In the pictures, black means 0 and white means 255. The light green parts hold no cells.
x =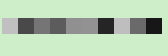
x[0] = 192
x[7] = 190
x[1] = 73

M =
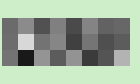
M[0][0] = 107
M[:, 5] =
[132, 117, 59]
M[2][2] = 148
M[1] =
[109, 216, 115, 134, 64, 117, 79, 92]
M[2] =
[115, 25, 148, 92, 147, 59, 84, 179]
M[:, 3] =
[128, 134, 92]
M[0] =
[107, 139, 81, 128, 74, 132, 98, 103]

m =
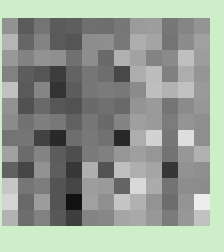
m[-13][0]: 146
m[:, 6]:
[110, 142, 106, 110, 123, 112, 106, 113, 128, 83, 154, 144, 135]
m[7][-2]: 222
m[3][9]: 188
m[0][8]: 155
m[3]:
[129, 93, 85, 61, 98, 118, 110, 72, 173, 188, 128, 173, 149]
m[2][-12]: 130
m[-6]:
[116, 117, 66, 41, 110, 120, 113, 40, 173, 210, 119, 222, 142]
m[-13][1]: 91
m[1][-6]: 120
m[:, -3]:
[119, 116, 138, 128, 178, 117, 124, 119, 115, 54, 115, 109, 123]
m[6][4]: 97
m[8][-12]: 107
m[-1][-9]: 62
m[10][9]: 171
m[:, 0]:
[146, 181, 152, 129, 193, 146, 140, 116, 161, 97, 198, 212, 178]
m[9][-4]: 165
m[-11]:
[152, 130, 146, 143, 112, 141, 106, 176, 162, 131, 138, 191, 157]
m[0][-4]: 157
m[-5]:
[161, 107, 132, 92, 78, 122, 128, 150, 159, 150, 115, 151, 176]
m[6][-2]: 148
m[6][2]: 127
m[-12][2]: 131
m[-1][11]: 151
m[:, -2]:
[133, 140, 191, 173, 193, 139, 148, 222, 151, 146, 141, 148, 151]
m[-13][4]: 94
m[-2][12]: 237
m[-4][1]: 70
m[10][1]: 118
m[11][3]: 84

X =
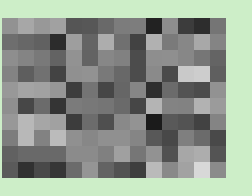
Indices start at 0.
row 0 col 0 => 146
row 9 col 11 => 162
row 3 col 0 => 131
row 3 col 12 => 205
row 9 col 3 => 54
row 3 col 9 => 138
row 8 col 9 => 146
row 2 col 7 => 129
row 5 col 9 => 180
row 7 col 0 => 125
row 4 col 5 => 116
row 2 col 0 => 142
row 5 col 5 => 120
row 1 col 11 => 135
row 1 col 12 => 168
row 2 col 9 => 142
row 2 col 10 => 143
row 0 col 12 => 45
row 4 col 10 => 107
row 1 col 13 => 132
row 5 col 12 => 178
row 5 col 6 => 117
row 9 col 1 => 49
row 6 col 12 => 66
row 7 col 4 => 144
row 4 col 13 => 146
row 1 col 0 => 110
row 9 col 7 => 82
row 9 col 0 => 90
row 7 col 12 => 107
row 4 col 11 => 83
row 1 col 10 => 122
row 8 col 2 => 105
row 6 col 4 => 60

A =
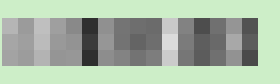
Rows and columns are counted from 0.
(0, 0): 181
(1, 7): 115
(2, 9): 125
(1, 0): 166
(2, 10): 203
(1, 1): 159
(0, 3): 159
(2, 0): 163
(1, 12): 94
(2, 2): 179
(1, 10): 219
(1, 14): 168
